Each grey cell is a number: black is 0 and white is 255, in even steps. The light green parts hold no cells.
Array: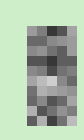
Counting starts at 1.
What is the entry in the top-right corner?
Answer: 164
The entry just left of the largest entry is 187
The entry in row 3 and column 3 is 114
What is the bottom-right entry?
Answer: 187
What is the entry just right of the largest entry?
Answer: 137
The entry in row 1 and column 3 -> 55
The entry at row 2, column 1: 105
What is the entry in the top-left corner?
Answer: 155
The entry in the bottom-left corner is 94
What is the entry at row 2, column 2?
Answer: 105
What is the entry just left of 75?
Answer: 126
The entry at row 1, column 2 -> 126

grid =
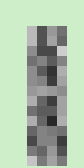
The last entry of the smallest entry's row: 174
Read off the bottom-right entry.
122
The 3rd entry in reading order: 152
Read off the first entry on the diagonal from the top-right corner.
113
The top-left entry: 185
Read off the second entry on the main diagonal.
82
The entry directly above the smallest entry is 92
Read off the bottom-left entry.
196
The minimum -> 40
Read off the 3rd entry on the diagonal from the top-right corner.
73
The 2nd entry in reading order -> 82
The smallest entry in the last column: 61
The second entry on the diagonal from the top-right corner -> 162
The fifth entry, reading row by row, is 185
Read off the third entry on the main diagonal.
73
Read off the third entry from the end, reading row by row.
122
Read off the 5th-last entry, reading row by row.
82

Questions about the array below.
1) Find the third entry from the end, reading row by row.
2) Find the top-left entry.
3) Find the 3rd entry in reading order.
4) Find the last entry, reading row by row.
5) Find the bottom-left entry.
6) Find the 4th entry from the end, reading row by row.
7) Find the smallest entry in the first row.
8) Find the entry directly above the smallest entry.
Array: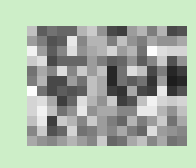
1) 168
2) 192
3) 114
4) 125
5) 168
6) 134
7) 62
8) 39

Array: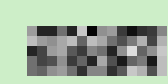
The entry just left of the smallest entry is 199
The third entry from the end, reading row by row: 177
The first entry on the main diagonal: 156
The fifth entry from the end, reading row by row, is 89
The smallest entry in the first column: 36
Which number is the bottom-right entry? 189
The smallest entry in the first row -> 5
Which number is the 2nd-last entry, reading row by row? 80
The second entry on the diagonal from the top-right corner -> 68
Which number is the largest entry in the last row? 199
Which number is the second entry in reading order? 36
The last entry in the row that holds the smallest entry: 133
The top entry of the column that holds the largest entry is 16
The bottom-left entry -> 112
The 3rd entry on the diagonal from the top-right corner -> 100
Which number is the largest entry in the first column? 189
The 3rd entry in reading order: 36
